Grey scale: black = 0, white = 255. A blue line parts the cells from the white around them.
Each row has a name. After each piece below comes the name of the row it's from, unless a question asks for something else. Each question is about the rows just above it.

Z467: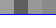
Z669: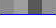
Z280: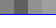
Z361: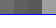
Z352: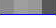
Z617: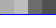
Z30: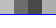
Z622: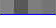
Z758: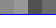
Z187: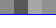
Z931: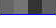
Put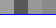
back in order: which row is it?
Z352
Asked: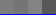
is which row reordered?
Z622
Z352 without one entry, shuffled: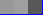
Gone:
[138]
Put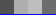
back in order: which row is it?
Z617
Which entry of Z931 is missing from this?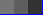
[102]
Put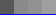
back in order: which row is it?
Z669
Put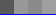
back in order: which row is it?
Z352

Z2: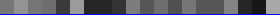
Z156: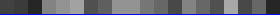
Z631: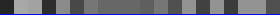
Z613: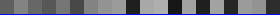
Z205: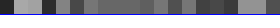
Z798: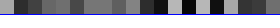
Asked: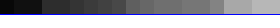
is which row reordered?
Z798
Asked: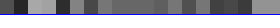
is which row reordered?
Z205
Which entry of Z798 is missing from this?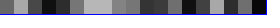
[95]
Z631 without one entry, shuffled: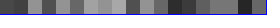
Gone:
[139]
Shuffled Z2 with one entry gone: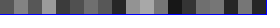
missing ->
[125]

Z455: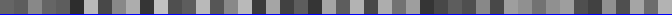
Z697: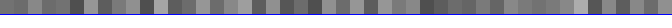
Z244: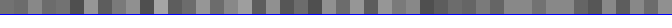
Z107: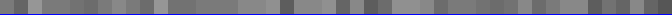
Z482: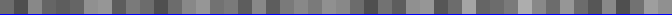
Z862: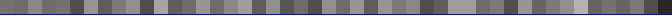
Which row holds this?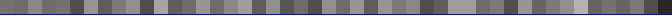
Z862
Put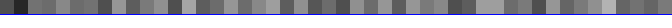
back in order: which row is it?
Z862
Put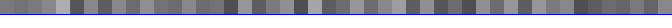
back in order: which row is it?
Z697

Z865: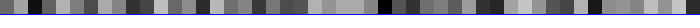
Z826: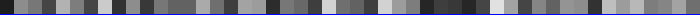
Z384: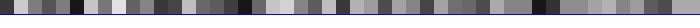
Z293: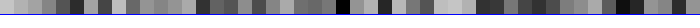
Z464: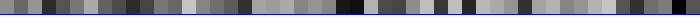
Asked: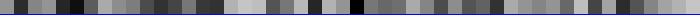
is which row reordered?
Z293
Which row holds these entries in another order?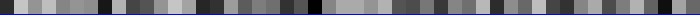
Z865
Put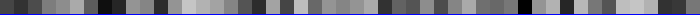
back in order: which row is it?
Z293
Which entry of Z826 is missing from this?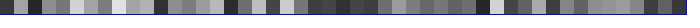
[30]
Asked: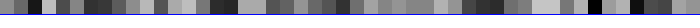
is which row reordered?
Z464

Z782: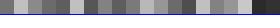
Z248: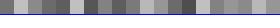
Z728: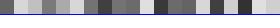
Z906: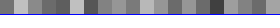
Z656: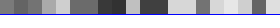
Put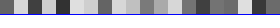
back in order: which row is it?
Z728
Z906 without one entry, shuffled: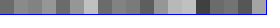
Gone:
[158]

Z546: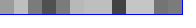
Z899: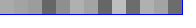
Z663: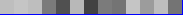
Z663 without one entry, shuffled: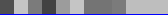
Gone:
[184]
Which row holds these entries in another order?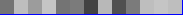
Z663

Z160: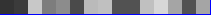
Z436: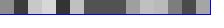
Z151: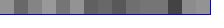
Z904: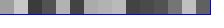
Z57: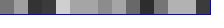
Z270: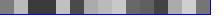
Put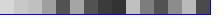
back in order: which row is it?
Z436
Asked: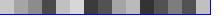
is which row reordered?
Z160
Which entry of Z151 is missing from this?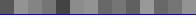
[111]
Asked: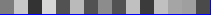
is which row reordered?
Z436
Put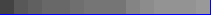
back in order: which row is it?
Z151

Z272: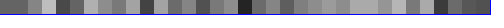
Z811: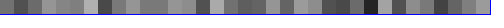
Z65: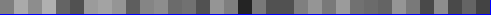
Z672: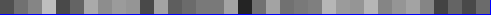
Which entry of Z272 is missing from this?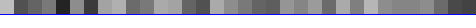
[87]
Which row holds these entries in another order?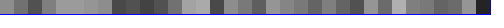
Z65

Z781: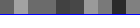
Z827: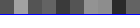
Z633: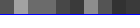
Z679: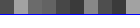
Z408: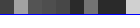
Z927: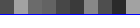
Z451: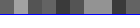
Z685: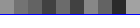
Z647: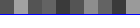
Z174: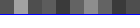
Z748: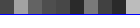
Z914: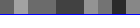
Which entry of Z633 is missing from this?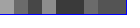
[50]
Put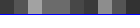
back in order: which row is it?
Z633
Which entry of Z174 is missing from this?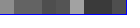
[92]
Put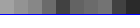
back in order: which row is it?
Z914

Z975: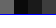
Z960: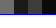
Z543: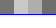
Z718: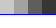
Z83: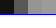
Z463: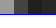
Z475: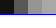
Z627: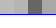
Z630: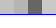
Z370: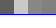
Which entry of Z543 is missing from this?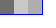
[116]
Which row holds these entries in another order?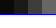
Z975
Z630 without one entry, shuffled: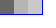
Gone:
[194]

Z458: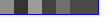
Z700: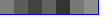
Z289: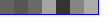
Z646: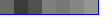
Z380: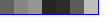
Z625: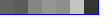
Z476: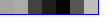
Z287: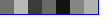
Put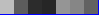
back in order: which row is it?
Z380
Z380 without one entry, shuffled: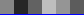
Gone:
[44]

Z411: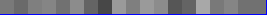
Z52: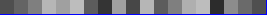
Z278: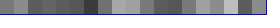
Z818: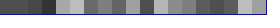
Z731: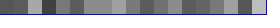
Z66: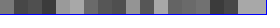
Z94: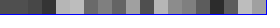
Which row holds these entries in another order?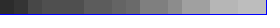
Z94
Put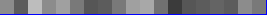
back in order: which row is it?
Z278
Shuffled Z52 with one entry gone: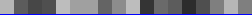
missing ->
[175]
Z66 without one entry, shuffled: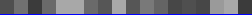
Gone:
[148]
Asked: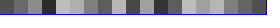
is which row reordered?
Z52
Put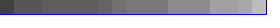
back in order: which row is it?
Z731

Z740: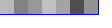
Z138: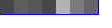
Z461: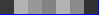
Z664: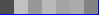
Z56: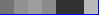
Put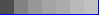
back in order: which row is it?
Z664
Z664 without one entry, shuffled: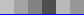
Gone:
[171]
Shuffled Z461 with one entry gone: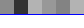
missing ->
[57]

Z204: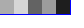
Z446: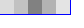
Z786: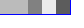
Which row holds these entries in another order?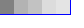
Z446
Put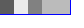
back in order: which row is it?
Z786
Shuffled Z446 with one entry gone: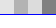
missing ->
[194]
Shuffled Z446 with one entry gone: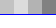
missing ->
[228]

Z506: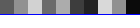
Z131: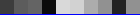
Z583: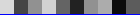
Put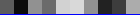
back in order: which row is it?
Z506
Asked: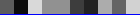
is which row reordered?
Z131

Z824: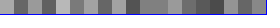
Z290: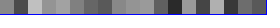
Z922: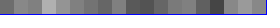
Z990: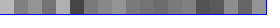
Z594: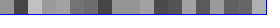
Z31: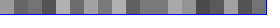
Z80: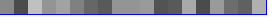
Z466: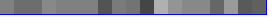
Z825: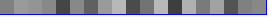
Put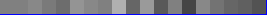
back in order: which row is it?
Z922
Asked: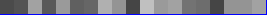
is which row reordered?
Z594
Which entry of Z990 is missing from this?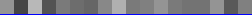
[142]
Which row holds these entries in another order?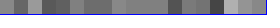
Z466

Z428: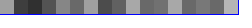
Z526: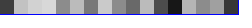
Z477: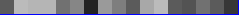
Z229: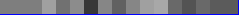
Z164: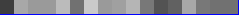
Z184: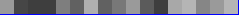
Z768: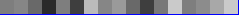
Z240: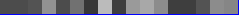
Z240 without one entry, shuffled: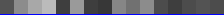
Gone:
[146]
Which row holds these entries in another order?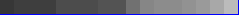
Z240
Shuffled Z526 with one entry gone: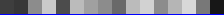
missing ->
[194]
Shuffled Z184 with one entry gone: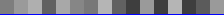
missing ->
[70]
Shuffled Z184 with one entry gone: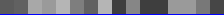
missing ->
[175]

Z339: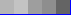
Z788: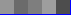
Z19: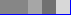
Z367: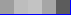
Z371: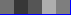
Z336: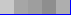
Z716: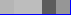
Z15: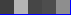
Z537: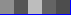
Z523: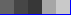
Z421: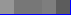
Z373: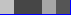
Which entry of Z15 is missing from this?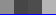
[62]
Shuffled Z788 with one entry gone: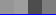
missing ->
[107]

